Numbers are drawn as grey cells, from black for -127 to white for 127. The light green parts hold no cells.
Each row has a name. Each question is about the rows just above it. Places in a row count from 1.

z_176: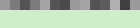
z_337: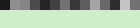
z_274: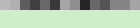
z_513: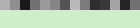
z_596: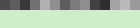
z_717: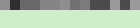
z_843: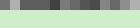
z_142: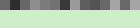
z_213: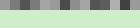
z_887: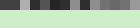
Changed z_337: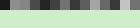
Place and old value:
12, [-81]
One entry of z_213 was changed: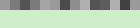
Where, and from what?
9, [37]
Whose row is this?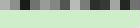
z_513

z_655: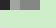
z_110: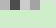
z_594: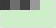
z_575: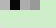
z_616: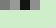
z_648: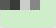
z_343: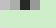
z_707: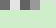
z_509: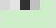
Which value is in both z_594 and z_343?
[25]
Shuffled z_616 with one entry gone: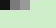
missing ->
[15]
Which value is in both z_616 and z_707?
[25]
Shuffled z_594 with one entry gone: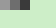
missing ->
[-60]

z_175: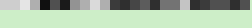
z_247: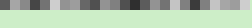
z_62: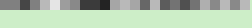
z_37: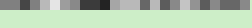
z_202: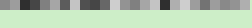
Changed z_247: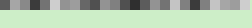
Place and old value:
4, [-57]
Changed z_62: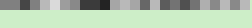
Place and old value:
6, [101]
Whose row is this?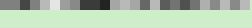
z_62

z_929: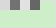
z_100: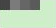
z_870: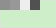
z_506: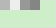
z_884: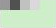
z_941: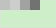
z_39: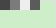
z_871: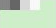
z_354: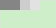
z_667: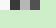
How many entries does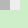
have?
2
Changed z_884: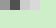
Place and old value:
3, [65]
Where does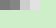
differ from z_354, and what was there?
1, [5]

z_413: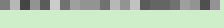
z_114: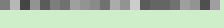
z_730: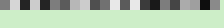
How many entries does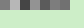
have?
7
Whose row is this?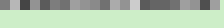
z_114
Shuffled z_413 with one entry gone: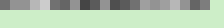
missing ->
[66]

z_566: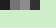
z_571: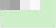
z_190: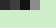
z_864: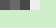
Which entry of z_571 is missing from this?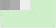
[122]
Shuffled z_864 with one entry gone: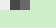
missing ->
[-43]

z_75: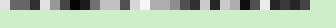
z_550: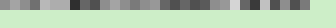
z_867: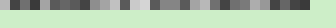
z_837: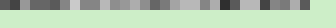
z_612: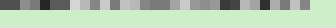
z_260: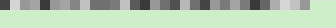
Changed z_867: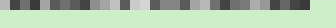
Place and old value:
7, [-25]
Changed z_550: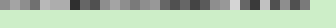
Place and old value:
20, [-47]
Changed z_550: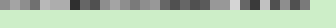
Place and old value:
22, [14]
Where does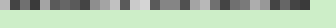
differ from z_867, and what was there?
19, [-37]
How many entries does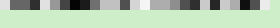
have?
27

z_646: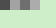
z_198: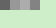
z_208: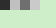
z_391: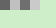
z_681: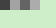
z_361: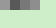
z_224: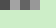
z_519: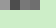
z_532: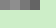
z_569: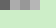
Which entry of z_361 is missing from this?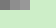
[-39]
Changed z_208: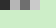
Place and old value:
2, [64]
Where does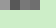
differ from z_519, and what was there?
2, [-50]

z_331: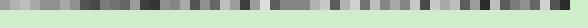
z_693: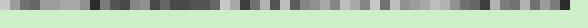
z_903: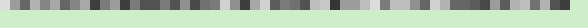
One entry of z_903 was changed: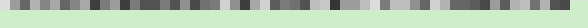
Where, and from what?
57, [-65]
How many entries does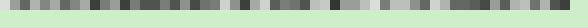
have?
57
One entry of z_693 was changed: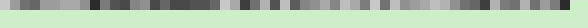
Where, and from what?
37, [5]
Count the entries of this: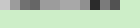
12

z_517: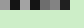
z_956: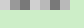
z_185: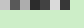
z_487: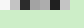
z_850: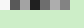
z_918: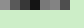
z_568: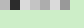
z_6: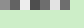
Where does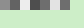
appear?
z_6
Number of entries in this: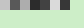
7
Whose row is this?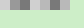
z_956
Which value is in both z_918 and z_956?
[-6]
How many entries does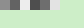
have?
6

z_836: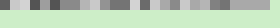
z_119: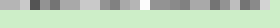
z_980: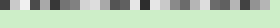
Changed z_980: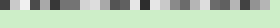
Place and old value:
8, [1]
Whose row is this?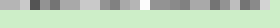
z_119
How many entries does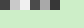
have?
6
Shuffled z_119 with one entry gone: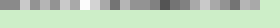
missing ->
[62]
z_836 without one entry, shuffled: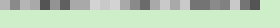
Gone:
[30]
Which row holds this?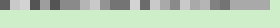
z_836

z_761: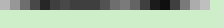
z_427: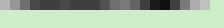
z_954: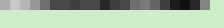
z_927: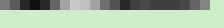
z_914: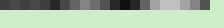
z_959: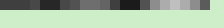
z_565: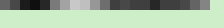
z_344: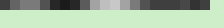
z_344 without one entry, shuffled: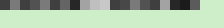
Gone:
[-76]
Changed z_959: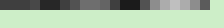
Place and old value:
7, [-55]

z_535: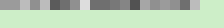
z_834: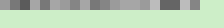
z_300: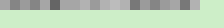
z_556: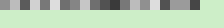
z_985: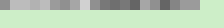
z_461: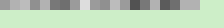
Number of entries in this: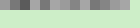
13
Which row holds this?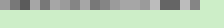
z_834
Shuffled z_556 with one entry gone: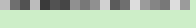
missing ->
[70]

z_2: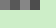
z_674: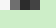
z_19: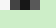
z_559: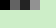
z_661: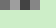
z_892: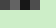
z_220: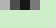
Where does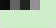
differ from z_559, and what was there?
1, [-127]
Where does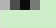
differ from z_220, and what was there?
3, [-104]
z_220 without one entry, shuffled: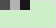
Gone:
[-6]
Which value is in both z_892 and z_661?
[-60]
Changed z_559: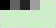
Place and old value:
4, [18]
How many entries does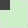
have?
1

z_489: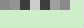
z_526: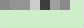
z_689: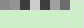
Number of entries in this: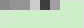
6
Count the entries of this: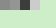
4

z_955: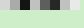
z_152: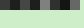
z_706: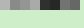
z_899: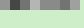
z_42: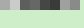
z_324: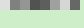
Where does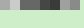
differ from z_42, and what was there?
3, [-33]
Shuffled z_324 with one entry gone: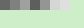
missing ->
[-45]

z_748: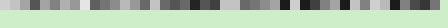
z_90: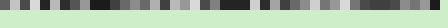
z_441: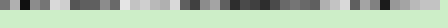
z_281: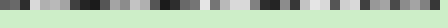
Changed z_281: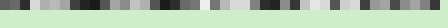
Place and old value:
21, [101]
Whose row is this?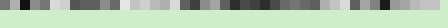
z_441
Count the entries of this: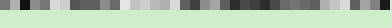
39
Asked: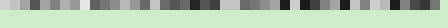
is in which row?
z_748
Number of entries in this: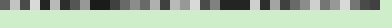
38
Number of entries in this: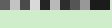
11

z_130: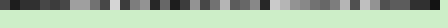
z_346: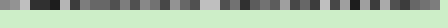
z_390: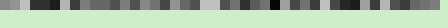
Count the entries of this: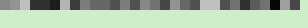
30
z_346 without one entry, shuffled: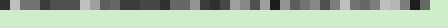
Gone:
[42]

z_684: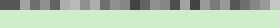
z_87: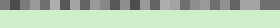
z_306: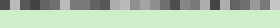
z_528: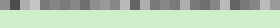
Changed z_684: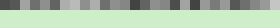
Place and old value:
1, [-40]
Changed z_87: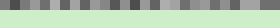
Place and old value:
7, [-40]
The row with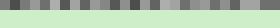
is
z_87
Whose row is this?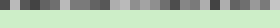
z_306

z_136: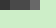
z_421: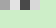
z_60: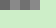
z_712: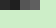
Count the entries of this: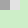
2
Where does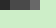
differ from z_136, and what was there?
1, [-74]
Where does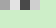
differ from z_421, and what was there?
4, [88]
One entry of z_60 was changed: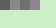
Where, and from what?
1, [-23]
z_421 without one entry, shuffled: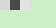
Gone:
[37]
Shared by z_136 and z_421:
[-54]
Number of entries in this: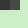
2

